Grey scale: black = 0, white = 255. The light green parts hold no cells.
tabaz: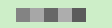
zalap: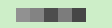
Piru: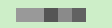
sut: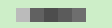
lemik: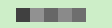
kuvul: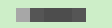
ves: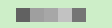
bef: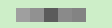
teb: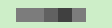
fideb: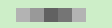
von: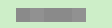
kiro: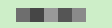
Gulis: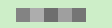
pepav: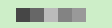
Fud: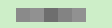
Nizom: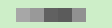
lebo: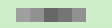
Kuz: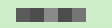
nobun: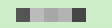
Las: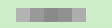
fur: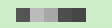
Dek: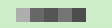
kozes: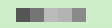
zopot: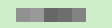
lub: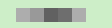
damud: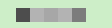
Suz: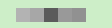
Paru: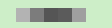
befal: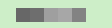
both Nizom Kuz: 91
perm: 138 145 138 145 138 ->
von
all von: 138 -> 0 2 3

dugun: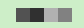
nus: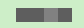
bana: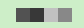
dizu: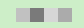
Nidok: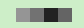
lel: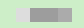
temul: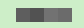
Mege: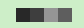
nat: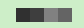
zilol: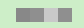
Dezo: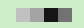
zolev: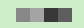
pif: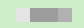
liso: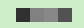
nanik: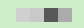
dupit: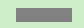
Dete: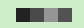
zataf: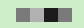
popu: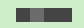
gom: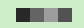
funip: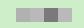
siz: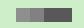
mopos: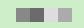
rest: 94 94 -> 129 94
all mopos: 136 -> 0
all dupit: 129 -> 0 1 2 3
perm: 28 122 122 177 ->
zataf
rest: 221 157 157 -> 171
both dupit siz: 129
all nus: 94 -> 0 1 3

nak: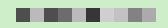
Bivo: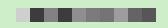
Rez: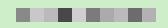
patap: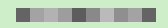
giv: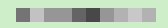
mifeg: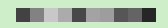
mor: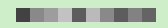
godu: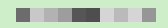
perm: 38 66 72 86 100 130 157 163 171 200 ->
mifeg
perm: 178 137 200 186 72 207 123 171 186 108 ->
Rez
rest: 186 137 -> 93 130 100
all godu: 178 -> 2

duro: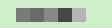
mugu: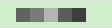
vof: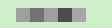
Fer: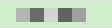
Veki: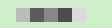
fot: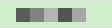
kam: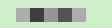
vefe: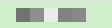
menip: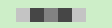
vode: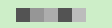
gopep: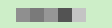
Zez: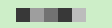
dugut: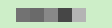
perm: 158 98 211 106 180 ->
Fer
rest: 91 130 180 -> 83 166
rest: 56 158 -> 114 56 188

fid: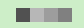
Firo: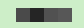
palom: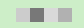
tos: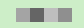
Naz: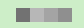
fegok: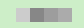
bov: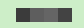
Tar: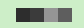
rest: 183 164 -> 143
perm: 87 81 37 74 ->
Firo

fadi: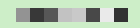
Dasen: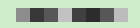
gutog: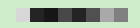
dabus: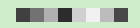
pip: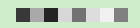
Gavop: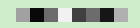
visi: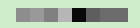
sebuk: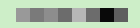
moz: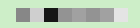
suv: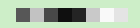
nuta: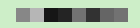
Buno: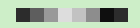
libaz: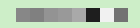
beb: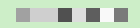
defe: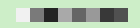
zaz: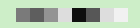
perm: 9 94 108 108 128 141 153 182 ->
visi
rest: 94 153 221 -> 194 141 15 44
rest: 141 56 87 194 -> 64 44 87 188

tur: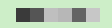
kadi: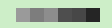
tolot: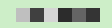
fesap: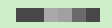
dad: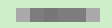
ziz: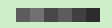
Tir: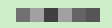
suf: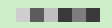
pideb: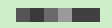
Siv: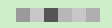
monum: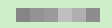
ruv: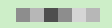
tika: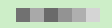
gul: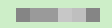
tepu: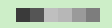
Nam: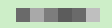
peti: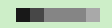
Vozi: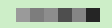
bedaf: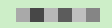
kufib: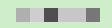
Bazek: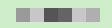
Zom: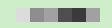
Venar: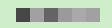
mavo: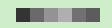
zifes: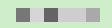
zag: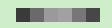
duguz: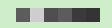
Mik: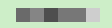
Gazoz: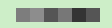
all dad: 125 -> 1 3 4
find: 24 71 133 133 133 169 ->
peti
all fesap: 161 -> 3
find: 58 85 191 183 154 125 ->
tepu
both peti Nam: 169
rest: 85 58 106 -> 154 64 64
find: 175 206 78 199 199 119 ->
kufib

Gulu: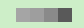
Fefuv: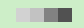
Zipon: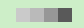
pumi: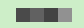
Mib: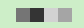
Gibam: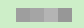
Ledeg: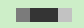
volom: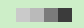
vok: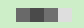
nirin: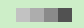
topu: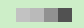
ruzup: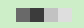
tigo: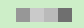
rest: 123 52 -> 52 194
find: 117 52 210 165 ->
Mib
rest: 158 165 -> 180 151
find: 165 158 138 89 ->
Gulu

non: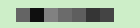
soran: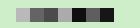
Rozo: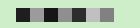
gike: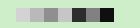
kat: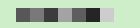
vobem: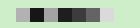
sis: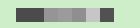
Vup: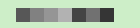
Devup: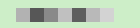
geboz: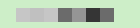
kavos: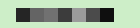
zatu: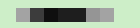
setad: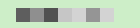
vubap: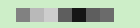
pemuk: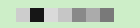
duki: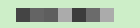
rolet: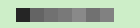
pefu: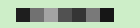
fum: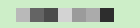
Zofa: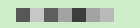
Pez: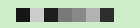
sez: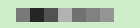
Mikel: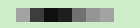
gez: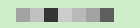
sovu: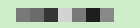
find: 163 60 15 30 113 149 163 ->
Mikel
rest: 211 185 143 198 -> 45 129 15
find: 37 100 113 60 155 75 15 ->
kavos
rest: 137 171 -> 121
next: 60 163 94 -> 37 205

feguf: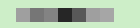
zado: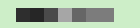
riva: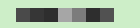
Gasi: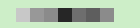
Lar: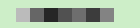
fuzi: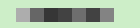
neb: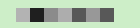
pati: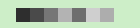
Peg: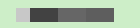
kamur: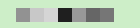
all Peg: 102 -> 3 4
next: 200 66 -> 66 102

